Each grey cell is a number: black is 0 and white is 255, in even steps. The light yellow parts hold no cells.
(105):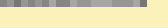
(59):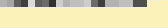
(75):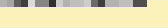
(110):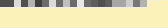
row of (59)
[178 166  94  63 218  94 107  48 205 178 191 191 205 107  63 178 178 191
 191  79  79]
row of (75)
[178 166  94  63 218 134 134  48 205 178 191 191 205 107  63 178 178 191
 191  79  79]

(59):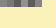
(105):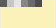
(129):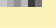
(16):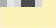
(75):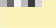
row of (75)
[186 106 244 186  61 215]
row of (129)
[199 173 145 186  61 119]
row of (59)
[133 119  92 145  92 133]
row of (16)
[173 229 215  76  76 215]

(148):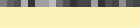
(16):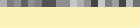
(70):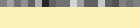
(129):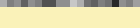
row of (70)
[127 159 113 143  97 174  40  97 113 113 213 159  97  97 199  97  81 127
 113 127]
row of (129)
[174 127 143  97 143 127  81  81 143 143 199 174 113  97 127 113  40 143
 127 159]
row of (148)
[127  97  81 174  53 159 159 187 113  81  53  69  69 159  53  81  69 143
  81  69]

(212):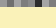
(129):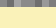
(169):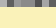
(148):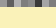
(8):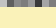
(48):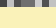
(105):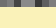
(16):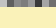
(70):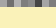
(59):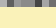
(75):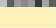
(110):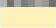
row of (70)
[165 111 179 125 138  69 165 125]
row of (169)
[179  95 153 138 138  81 165  95]
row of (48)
[ 69 194  81 111 111 206  81 194]
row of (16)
[194  95 138 125 153  57 165 111]
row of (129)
[138 111 165 138 138 111 153 125]

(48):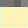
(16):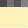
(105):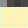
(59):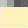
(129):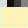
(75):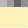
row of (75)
[184 156 100 143]
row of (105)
[143  73  60  73]
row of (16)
[ 73 115  88 130]

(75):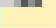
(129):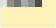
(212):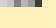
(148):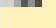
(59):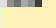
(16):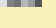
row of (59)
[223 143 114 168 143  61]
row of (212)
[210 197 129 182 155  61]

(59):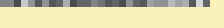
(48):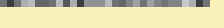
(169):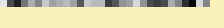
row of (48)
[115  61 115 173 186 101 101 115 186  87 173  61 146 146 146 186 115 101
 131 160 115 160 131 115 131 131 201 173  61 115]
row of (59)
[131 131  75 201 146  87 146  87 101 173  75 101 101 131 115  87 101  75
 146 101  87 160 146 146 186 160 173  87 216 101]
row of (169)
[230  75  32 115 173 131 201 160 173 186 160  87 201 186 186  61  87 146
 160 216 146  75  61  75 173 131  46   7 216 131]

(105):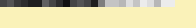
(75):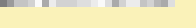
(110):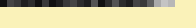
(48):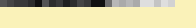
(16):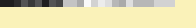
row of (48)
[ 84  69  57  57  45  17  84  45  57  31  45  69  57  17  17 110 183 170
 183 170 222 222 196 222 210]
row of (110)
[ 17  69  57  31  45  17  57  17  31  57  69  45  31  84  17  45  84  45
  31  69  57  96 170 196 183]

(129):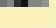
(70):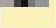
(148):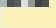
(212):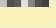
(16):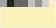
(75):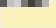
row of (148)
[180  79  91 222 148  64  79]
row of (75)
[ 91 193 209 118  64 103 180]

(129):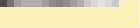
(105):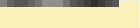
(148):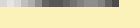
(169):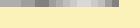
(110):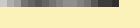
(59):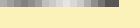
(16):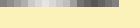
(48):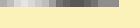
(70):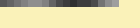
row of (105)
[129 100  87  87 100 115 142 142 142 115  87  75  61  47  61  75  87]
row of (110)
[202 174 158 115 100  87 100 115 129 142 142 129 115  87  61  61  47]
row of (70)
[ 87 100 115 129 142 142 129 100  75  61  47  61  61  75 115 142 158]
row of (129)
[ 75 115 158 174 174 174 158 142 129 142 158 174 202 216 228 216 202]
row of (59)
[174 158 142 129 142 158 190 202 216 228 216 202 174 142 115  87  87]
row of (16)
[129 142 158 174 202 216 228 216 202 190 158 115 100  87 100 115 129]

